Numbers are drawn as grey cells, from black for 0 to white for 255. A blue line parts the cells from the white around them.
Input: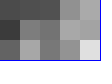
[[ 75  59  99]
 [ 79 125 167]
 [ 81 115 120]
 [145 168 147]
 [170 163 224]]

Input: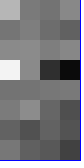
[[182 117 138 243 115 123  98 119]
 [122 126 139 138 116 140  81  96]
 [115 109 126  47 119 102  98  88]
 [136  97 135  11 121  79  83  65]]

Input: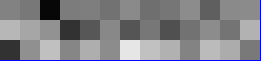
[[130 183  50]
 [120 166 144]
 [  7 146 192]
 [124  50 134]
 [126  87 174]
 [114 136 140]
 [138  85 230]
 [111 119 193]
 [118  80 177]
 [140 114 131]
 [ 95 140 187]
 [138 116 172]
 [139 178 121]]

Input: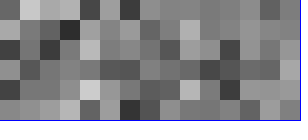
[[103 169  65 144  67 136]
 [200 122 117  87 119 144]
 [169  98  60 118 119 157]
 [178  45 122 130 142 182]
 [ 71 160 185 121 204  99]
 [158 132 125  88 151 157]
 [ 60 154 135  85 120  52]
 [142 101 115 128  92  83]
 [131 126  86 114  97 142]
 [132 176 157 105 182 120]
 [122 123 143  72 123 118]
 [127 131  70  85  61 129]
 [140 148 147 107 150  99]
 [ 97 134 119 102 148 156]
 [125 130 150 167 153 128]]

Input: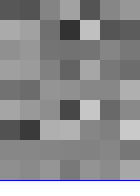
[[ 87 170 144 159 114 165  82 135 143]
 [ 83 161 151 155 108 153  58 135 138]
 [132 112 116 129 148 142 175 133 149]
 [162  50 114  99 144  71 178 131 121]
 [ 84 192 116 166 135 198 134 130 147]
 [134  85 133 120 135 105 128 134 139]
 [151  92 120 109 175 137 201 119 167]]

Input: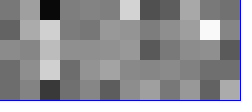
[[120  99 139 109 109]
 [159 171 134 142 131]
 [  9 208 188 208  57]
 [126 124 143 109 112]
 [131 119 143 147 134]
 [127 152 145 163  93]
 [211 148 152 137 141]
 [ 80 125  89 134 159]
 [ 93 142 121 138 120]
 [168 158 140 129 152]
 [121 249 143 111  98]
 [113 133  90 111 171]]
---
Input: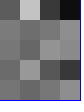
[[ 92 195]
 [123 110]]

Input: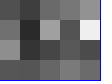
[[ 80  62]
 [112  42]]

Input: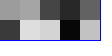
[[156 165]
 [ 58 222]]

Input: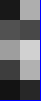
[[ 24 174]
 [ 81  72]]

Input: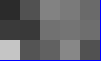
[[43 81]
 [58 57]]

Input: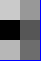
[[202 152]
 [  1  86]]
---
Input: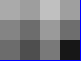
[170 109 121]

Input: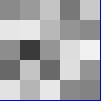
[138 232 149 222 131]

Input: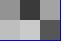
[147 202]

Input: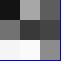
[ 19  57 140]

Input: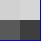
[209  62]

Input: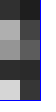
[48 67]

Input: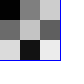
[  2 196 236]

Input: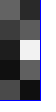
[99 92]

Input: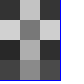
[ 51 120  47]
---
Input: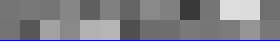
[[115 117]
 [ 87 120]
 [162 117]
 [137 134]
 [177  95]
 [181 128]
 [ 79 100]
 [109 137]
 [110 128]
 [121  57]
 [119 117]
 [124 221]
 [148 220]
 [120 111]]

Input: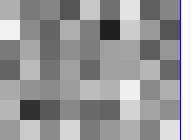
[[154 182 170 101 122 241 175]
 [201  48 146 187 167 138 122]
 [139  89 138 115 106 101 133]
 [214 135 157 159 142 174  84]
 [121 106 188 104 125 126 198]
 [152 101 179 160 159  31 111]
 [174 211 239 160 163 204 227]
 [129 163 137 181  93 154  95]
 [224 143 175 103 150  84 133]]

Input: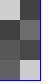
[[ 97  88  64 206]
 [204  72 108  66]]

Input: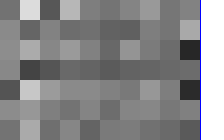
[[115 140  84 136 141 138 114]
 [170 151 199  68 171 101 220]
 [111 127 155  85 135 130  87]
 [134 115 138 105 154 109 183]
 [100 132 138 100 129 112 126]
 [122 109 129  91 104  98 116]
 [124 133 121  99 148  96 132]
 [113 135 151 101 123 126 153]
 [106 120 126 105 108 117 118]
 [ 90 128  43 108  39 169 130]]

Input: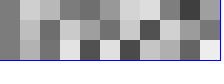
[[124 124 124]
 [178 190 207]
 [115 110 184]
 [227 202 124]
 [ 81 159 111]
 [224 113 152]
 [ 74 202 212]
 [197  81 221]
 [175 209 126]
 [100 156  63]
 [237 119 159]]

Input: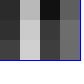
[[ 64  48  43]
 [208 203 185]
 [ 62  57  17]
 [108 109  94]]

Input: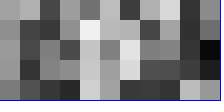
[[123 151 154 143 162]
 [ 81  52  72  68 176]
 [ 55 131 127  57  71]
 [ 41 141  75 144 158]
 [207 200 197 240 114]
 [162 159 128 185 189]
 [ 57 218 227 180  62]
 [ 59  80 127  70 176]
 [ 52  77 132 164 216]
 [188  62  53  49  51]
 [153  29   9 110 139]]

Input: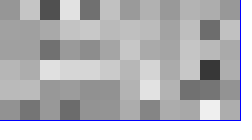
[[146 186 182 160 161 150]
 [117 187 173 160 160 197]
 [152 152 224 113 169  80]
 [108 156 214 154 195 226]
 [147 145 214 141 200 112]
 [148 146 202 165 186 193]
 [172 179 183 198 191 154]
 [133 226 212 170 187 177]
 [172 179 171 165 163 153]
 [168 113 199 197 190 179]
 [239 117  55 185 109 173]
 [173 147 174 170 193 152]]

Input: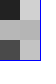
[[ 74 183  34]
 [195 181 209]]
